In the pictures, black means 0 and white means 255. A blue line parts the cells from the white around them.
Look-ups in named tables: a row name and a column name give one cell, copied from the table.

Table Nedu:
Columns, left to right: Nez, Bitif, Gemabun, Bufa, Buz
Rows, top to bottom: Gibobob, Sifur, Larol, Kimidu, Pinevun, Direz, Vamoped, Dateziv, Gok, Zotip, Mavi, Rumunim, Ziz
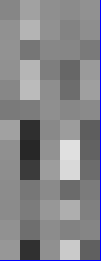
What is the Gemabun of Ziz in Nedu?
144
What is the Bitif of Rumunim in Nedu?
111
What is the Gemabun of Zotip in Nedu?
138
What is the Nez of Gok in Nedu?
142
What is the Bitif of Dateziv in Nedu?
39
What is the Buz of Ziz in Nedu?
96
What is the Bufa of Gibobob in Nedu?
139
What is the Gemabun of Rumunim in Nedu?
140
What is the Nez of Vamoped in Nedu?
161
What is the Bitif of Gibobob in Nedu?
161

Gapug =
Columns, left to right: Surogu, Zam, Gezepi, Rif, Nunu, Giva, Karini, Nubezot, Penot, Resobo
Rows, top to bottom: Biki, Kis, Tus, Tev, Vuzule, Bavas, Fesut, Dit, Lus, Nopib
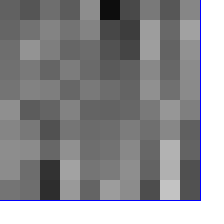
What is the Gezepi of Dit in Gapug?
103
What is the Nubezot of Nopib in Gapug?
77
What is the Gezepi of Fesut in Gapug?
81
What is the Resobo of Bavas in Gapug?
127
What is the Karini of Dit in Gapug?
136
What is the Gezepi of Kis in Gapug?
131
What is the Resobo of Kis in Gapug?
161
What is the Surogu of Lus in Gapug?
140
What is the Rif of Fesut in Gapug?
117
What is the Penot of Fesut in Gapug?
135
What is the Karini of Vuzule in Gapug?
100
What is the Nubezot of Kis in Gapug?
157
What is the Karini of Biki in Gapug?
73
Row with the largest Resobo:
Kis

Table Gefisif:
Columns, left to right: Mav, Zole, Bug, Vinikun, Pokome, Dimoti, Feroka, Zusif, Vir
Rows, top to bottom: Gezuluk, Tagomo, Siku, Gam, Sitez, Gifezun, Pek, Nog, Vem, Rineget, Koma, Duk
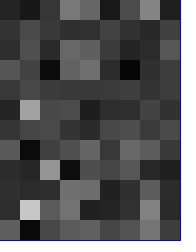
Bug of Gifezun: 72
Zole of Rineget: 43
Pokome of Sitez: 57
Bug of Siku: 42
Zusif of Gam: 48
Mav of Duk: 95
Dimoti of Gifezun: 45
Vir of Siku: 86
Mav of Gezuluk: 36
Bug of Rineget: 46
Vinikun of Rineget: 112
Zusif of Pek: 58
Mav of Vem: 44
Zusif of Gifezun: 67
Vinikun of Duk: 90
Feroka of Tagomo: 49
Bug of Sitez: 59

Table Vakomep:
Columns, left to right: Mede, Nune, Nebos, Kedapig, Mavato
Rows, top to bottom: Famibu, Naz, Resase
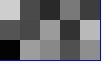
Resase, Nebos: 136
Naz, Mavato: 185
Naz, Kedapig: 50
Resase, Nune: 157
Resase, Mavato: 142
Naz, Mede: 84
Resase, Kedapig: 80
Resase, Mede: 3
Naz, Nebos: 155
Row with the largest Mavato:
Naz

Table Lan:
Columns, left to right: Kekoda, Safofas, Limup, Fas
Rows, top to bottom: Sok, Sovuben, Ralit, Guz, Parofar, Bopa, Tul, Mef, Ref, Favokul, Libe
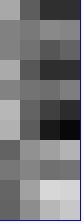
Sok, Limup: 47
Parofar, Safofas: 115
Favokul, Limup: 215
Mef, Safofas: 145
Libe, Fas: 199
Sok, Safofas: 93
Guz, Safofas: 87
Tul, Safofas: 92
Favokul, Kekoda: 101
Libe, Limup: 183
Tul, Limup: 25
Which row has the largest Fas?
Favokul

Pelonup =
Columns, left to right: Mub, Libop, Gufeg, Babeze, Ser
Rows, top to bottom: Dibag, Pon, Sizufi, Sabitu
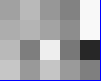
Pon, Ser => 249
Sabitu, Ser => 127
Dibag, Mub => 161
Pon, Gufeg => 163
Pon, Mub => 173
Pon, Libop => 180
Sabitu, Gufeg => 197

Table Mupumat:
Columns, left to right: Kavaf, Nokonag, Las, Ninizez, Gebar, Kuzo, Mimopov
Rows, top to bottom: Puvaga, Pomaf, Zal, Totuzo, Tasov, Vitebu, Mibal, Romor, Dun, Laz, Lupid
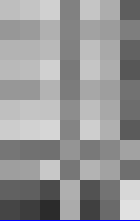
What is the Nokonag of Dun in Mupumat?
160
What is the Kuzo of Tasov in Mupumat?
158
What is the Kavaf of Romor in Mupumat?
118
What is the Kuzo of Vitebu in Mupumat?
168
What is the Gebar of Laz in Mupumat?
82
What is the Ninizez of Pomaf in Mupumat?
131
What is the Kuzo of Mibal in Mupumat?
176

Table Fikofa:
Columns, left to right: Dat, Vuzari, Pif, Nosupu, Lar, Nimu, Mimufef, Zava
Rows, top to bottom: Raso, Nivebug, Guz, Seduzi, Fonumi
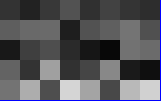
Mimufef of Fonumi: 185
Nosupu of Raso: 82
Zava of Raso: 45
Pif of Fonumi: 78
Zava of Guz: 107
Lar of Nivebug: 82
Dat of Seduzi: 99
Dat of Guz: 24
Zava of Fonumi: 209
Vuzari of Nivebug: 105
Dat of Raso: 51
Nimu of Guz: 8
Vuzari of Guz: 63
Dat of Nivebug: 94
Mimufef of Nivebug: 116
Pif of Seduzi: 160

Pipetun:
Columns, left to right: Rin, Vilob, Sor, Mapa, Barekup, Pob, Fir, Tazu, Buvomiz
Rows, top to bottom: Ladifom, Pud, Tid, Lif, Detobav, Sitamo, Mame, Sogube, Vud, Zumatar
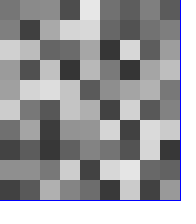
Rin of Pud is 127
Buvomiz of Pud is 126
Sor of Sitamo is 87
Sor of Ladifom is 140
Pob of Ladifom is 113
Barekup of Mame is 149
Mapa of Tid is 107
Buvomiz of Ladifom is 91
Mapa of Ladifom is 77
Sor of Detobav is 221
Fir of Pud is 82
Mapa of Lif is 53
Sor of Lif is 193
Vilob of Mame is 164
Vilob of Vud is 143
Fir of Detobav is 164

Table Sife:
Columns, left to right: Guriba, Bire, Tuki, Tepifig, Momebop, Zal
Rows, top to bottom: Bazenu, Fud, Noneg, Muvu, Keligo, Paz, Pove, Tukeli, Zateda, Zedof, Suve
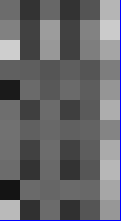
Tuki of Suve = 107
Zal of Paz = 173
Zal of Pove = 132
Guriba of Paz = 110
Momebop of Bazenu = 84
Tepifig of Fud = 65
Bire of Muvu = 94
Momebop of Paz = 90
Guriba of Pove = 113
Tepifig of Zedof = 106
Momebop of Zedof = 104
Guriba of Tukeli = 112
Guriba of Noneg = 206

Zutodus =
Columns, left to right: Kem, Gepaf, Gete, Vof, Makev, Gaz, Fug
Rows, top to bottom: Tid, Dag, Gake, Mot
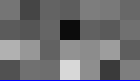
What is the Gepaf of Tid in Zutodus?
69
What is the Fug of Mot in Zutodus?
126
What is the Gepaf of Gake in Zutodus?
151
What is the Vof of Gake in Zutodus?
146
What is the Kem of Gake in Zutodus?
177
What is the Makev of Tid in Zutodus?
125
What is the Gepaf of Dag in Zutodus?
85
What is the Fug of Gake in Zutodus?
94

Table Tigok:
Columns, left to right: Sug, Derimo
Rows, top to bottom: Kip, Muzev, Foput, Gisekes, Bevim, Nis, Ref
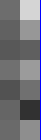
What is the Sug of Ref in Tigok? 106
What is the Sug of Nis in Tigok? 101
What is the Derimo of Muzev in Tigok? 151
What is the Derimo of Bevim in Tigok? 112
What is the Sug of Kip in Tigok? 109
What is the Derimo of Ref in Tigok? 142
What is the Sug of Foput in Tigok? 88
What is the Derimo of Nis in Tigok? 49
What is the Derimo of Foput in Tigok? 95
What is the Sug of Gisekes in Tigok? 112
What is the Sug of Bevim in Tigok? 82
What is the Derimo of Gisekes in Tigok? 155
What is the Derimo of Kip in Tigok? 213
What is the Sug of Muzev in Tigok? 97

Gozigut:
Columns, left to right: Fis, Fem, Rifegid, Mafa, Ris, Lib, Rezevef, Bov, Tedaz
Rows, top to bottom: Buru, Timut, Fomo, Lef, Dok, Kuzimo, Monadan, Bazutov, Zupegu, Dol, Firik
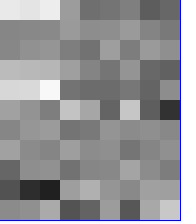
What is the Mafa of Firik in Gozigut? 83
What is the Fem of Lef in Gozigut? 184
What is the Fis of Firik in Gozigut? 139
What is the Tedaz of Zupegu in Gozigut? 125
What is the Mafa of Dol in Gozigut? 158
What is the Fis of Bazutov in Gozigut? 161
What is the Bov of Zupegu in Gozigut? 140
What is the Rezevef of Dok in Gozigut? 119
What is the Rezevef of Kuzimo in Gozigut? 198
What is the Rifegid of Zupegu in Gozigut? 145

